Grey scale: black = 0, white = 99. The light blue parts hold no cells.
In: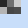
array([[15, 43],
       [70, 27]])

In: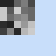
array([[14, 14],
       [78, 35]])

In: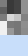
array([[48, 22],
       [37, 22]])

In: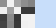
array([[56, 94],
       [93, 62]])

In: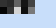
array([[19, 16],
       [ 2, 20]])

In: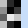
array([[75, 16],
       [55,  2]])

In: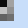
array([[ 4, 63],
       [75, 56]])

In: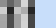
array([[55, 39],
       [80, 15]])
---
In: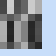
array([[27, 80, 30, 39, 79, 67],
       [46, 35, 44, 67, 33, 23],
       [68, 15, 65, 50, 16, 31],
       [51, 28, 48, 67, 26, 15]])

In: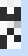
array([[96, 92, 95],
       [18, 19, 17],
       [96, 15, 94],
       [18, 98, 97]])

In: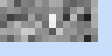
array([[70, 59, 33, 50, 47, 61, 53, 66, 64, 44, 38, 44, 47, 64],
       [45, 25, 33, 35, 62, 42, 49, 94, 56, 21, 72, 31, 12, 65],
       [65, 62, 64, 79, 77, 56, 56, 35, 77, 57, 59, 48, 53, 55]])

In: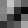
array([[50, 77, 54, 37],
       [49, 24,  6, 43]])

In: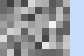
array([[40, 25, 54, 29, 84, 70, 67, 35, 42, 69],
       [52, 57, 64, 37, 26, 67, 63, 47, 75, 52],
       [55, 81, 76, 38, 71, 67, 36, 63, 36, 38],
       [57, 48, 36, 61, 57, 26, 89, 75, 60, 78]])

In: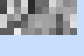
array([[29, 78, 45, 84, 16, 43, 41, 83, 67, 54, 58],
       [80, 56, 66, 33, 59, 63, 63, 60, 33, 66, 82],
       [36, 36, 91, 54, 57, 51, 62, 46, 30, 55, 42]])
